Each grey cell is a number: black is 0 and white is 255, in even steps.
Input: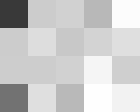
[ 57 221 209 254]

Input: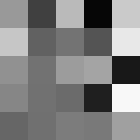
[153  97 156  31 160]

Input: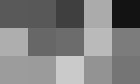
[ 89 103 202]

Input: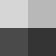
[214  52]

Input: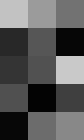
[194  86 201]

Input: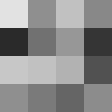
[226 113 178 140]
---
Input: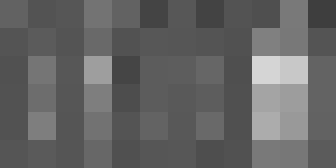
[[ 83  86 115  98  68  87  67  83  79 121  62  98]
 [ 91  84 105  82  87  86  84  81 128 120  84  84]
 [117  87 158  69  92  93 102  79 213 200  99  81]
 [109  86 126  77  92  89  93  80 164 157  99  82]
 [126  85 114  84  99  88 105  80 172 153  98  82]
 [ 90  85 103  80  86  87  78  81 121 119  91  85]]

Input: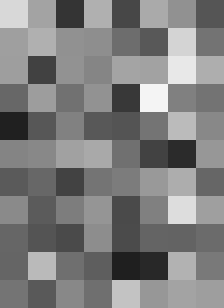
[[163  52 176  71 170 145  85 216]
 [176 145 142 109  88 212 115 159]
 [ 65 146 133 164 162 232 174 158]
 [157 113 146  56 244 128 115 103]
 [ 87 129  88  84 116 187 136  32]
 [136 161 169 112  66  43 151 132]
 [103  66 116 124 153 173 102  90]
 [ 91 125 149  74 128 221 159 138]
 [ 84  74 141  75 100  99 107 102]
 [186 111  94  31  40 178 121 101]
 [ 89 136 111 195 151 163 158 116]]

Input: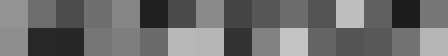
[[110  76 111 133  32  75 138  68  87 109  84 190  97  29 119 147]
 [ 40  39 119 126 107 183 181  51 130 196 101  84  89 114 181 142]]

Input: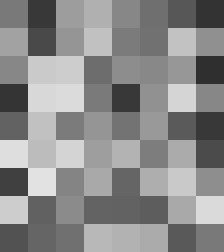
[[ 56 157 176 135 111  87  51 121]
 [ 73 149 193 123 113 194 144 162]
 [202 205 109 141 136 151  47 135]
 [216 219 122  56 145 213 135  52]
 [193 123 149 115 153  90  56  98]
 [188 212 158 179 125 171  75 222]
 [226 132 169 101 174 201 142  64]
 [ 97 139  99  98  93 169 218 205]
 [101 112 184 178 171  89 121  82]]

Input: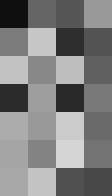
[[101  86 153  15]
 [198  46  83 124]
 [136 190  96 194]
 [158  41 121  43]
 [153 203 106 172]
 [131 213 115 165]
 [196  80  71 168]]

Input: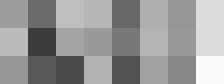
[[107 190 182 103 176 150 221 158]
 [ 59 164 153 120 180 153 220 186]
 [ 88  75 177  83 161 134 250 150]]

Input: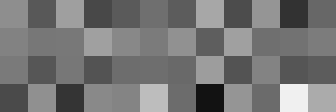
[[ 88 159  72  90 111  92 167  76 149  50 103 142]
 [119 120 160 136 123 145  94 160 111 114 124 130]
 [ 86 119  83 109 110 105 157  83 131  85  92 122]
 [144  52 137 132 189 108  18 149 107 240 171  74]]

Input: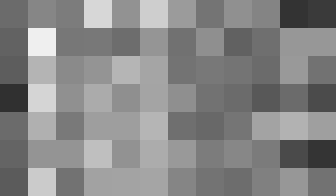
[[134 124 215 146 206 155 116 144 132  51  58 107]
 [239 119 120 109 149 113 143  97 111 151 151  98]
 [180 138 148 181 165 115 120 116 107 153 114  93]
 [213 144 171 143 164 143 114 107  88 107  75  48]
 [176 121 158 158 181 111 104 117 163 178 159 107]
 [148 148 191 146 172 153 124 135 123  74  52 100]
 [203 114 162 163 165 133 115 109 128 151 114  91]]
